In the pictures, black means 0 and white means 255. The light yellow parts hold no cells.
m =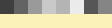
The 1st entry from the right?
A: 133
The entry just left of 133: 86
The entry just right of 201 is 180

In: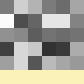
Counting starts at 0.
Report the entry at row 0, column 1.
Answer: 207
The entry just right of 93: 115
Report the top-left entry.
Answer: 123
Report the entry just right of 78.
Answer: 101
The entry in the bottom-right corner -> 153
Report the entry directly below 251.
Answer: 145
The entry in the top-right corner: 166
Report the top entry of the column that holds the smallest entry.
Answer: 123
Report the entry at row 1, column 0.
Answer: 251

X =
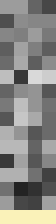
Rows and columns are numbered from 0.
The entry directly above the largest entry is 94
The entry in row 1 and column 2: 134
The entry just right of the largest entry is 205
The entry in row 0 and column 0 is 156
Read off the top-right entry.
71
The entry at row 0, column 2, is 100
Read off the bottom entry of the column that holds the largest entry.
65
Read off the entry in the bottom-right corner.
162
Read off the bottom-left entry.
156
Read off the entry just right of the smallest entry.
49
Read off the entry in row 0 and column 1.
156
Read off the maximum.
217
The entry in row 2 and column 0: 134

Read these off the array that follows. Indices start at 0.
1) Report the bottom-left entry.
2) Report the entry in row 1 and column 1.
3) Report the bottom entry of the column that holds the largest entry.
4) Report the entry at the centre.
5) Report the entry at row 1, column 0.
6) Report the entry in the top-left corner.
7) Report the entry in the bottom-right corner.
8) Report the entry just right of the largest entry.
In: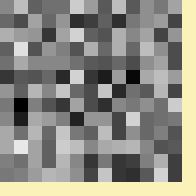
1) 120
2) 76
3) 127
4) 76
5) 104
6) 135
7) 62
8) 163

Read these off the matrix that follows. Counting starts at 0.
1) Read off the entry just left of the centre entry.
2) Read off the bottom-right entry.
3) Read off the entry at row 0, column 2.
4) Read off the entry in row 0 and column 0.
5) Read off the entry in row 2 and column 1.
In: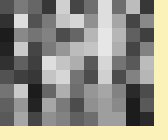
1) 196
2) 42
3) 102
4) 82
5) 137

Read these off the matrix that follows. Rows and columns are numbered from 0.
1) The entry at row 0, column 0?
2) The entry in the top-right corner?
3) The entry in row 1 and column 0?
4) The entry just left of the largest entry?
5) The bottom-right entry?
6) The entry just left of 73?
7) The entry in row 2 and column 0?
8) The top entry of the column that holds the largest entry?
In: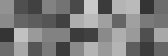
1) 146
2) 108
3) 138
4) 73
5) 101
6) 115
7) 52
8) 201

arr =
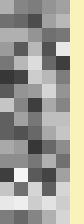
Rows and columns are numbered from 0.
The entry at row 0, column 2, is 125
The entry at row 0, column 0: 176
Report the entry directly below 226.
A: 176
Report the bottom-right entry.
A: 213
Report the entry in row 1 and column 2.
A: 76
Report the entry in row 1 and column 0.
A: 112
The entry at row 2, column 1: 176
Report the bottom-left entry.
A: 125
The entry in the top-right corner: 161
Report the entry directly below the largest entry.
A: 112
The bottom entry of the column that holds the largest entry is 104
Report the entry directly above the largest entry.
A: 141
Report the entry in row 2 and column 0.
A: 176
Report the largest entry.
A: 245
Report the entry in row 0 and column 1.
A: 133

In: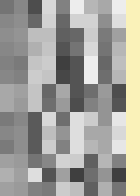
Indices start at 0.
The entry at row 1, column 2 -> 103
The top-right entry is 237
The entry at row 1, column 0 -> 135
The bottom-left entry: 160
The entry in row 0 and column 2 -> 77
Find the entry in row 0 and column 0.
116
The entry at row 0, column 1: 135
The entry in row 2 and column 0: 142
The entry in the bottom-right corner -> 116
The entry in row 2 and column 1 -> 148
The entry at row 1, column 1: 142
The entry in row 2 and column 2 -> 190
